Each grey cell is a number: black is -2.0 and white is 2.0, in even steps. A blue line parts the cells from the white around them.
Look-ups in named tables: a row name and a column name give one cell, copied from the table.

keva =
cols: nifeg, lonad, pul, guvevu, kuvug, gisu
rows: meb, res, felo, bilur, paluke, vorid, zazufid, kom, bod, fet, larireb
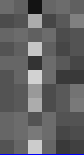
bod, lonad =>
-0.3
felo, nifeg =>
-0.4
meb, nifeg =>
-0.3
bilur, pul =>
1.1
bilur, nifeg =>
-0.7
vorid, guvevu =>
-0.3
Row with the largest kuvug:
meb

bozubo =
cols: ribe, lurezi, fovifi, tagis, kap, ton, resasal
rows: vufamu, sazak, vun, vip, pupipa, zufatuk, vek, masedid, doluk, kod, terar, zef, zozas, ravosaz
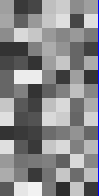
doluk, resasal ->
1.3
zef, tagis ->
0.0
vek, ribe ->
-0.4
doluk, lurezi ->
-0.8
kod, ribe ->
-1.2
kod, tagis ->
-0.3
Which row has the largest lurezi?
zufatuk

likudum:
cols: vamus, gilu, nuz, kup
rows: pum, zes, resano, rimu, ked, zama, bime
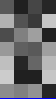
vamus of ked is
1.0
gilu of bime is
0.0
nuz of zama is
-1.5
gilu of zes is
-0.7
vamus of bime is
0.2
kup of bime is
-1.4
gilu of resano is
0.0
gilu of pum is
-1.5
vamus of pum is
-0.6
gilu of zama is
-1.5
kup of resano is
-1.5
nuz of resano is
0.5
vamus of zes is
0.8
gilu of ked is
-1.4
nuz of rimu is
-0.6
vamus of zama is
1.2
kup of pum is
-1.4
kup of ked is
0.9

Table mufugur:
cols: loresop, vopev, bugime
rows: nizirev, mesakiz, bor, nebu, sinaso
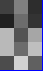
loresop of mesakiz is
-1.5
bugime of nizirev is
-1.3
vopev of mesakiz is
-0.3
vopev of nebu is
-0.3
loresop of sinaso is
-0.8
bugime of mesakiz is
-1.2
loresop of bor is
0.9
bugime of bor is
0.6
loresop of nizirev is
-1.0
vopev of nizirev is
0.0
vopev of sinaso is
1.3
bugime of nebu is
1.0
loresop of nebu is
0.9
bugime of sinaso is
-0.5
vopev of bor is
-0.7

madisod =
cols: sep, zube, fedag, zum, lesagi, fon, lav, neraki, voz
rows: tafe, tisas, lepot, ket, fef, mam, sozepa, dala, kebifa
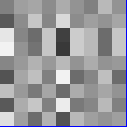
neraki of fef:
0.3
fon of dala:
-0.1
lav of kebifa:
0.5
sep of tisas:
-0.6
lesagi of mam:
1.8
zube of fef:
0.4
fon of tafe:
0.3
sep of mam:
-0.7
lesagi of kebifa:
-0.7
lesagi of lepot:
-1.0
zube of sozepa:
0.4
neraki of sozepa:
0.6
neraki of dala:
0.9
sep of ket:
1.8
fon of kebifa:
0.9
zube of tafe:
0.5
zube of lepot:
0.1
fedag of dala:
1.1
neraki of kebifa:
0.3

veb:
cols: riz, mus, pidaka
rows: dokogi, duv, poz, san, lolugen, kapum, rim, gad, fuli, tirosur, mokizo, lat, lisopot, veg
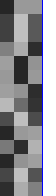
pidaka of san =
-1.3
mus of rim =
0.3
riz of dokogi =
-1.4
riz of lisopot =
-0.9
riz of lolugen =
0.5
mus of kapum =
-1.4
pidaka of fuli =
-0.8
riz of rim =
0.5
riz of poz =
-1.0
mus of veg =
0.7
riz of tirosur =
-1.4
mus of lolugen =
-1.4
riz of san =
0.0
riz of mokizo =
-0.1
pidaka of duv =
-0.6
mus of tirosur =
0.4
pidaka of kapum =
0.4
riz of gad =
0.9
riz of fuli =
-0.8
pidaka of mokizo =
0.8

